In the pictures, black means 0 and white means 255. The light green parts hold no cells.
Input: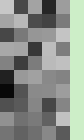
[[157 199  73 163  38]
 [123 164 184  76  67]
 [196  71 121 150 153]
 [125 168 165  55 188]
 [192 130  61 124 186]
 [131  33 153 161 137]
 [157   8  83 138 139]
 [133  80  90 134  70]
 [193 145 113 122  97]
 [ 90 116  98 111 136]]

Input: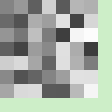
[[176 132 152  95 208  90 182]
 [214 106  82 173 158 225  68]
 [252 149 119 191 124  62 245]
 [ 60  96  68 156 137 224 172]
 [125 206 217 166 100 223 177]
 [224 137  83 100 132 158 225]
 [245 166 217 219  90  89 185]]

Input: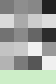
[[ 33 122 142 135]
 [220 218 170 204]
 [ 44 114 138 101]
 [152 195 201 241]
 [240 179 123  86]]

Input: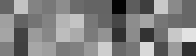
[[103 100 195 131 120 141 107 100 100   3  93  62 201 138]
 [103 160  99 116 131 181 196 120 101  70 141 164 118 108]
 [226 165  66 155 135 189 171 123 147  48 140  50 113 200]
 [ 47 127  64 167 159 122 128 153 206 106 119 216  77 156]]

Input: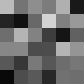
[[ 25 187 116 142 124 176]
 [153  36  17 104 211 128]
 [ 97 110 180 130  61  21]
 [149 135 136  76  77 180]
 [119  88  55 121  87 109]
 [110   9  77  89  40 113]]

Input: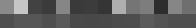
[[111 138 198  66  59 134  58  60  53 175 117 125  45 134]
 [ 79  78  86  86  79  90  73  72  73  76  77  91  84  79]]

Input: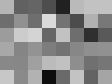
[[194 181  97 101  78  33 186 194]
 [120 110 145 110 218 115  76 177]
 [ 89 156 204 212 102 194 110  47]
 [145 168 133 147 125 115 135 143]
 [118 136 135 160 187 193 142 112]
 [165 199 138 178  13 106 195  99]]

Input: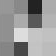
[[171 151 137  34]
 [179 144 171  89]
 [193 144 221 197]
 [188 133  72 195]]
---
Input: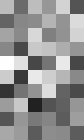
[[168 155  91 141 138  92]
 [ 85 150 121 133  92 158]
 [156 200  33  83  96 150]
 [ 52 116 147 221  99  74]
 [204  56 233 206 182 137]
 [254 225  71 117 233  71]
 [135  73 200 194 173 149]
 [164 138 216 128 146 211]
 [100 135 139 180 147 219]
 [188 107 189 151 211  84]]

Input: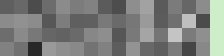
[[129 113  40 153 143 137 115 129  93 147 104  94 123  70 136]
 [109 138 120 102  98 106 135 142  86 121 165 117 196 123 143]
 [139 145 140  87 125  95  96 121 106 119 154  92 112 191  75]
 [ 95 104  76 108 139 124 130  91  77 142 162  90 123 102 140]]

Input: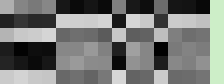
[[202 211 200 197 104 112 100 120 214  99 104 203 106 108 116]
 [ 36  22  10  23 143 154 139 138   8 146 134  29 136 128 145]
 [ 28   3  14  12 135 135 153 129  32 160 134   1 122 131 124]
 [180 200 204 213 103 111 107  91 200  94  98 190 127 110 115]
 [ 33  53  40  41 209 207 205 212  23 214 200  50 203 200 192]
 [175 133 121 135  23  10  21  10 128  24  13 108  21  19   8]]

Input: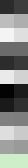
[[161 154]
 [222 202]
 [128 126]
 [ 26  48]
 [  3  27]
 [234 210]
 [ 44  57]
 [107 107]
 [244 223]
 [189 174]
 [ 43  61]]

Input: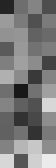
[[215  85 208 235]
 [130 182 199 140]
 [ 97 114  50 121]
 [ 98  50  72 142]
 [132  96  81 215]
 [111  24 114 160]
 [176 139  57 131]
 [127 160 140  66]
 [ 90 153 114 125]
 [146 149  98 106]
 [155 123  80 123]
 [ 36 110 132  78]]

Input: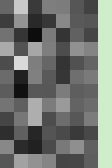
[[ 86 162 146 133  69  70  94]
 [136  43  33  75 121 143  96]
 [ 46  96  38  84  74  58  72]
 [ 69 119 174  77 109  87 124]
 [116  95 174 124 154  99 108]
 [ 92  16  88  87 124  94  98]
 [107  32 128  89  54 111 122]
 [ 76 217 126 102  52  81 100]
 [170  82 167 126  77 145 132]
 [114  53  13 123  52  97  69]
 [ 61 147  41  55 136  89  86]
 [102 201  58 126 124  86  66]]

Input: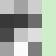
[[161 250 125]
 [ 72 196 222]
 [ 56  60 108]
 [199 162 206]]

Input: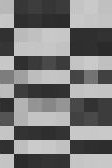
[[196  43  49  52  51 197 199 200]
 [ 48 190 203 200 193  50  46  45]
 [197  51  49  46  51 200 200 201]
 [ 84 178 196 196 192  66  73  60]
 [ 46 179 148 135 149  72  50  60]
 [188  61  50  47  49 194 197 196]
 [125 160 189 196 195  69 116  65]
 [199  47  58  73  59 195 202 192]
 [ 53 196 197 198 194  46  47  42]
 [ 49 186 192 200 199  47  47  50]
 [198  46  50  45  44 200 197 195]
 [184  55  61  54  59 196 201 192]]

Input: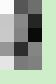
[[229 122 128]
 [150  45 133]
 [201 131  10]
 [199 136  37]
 [251  86 110]]
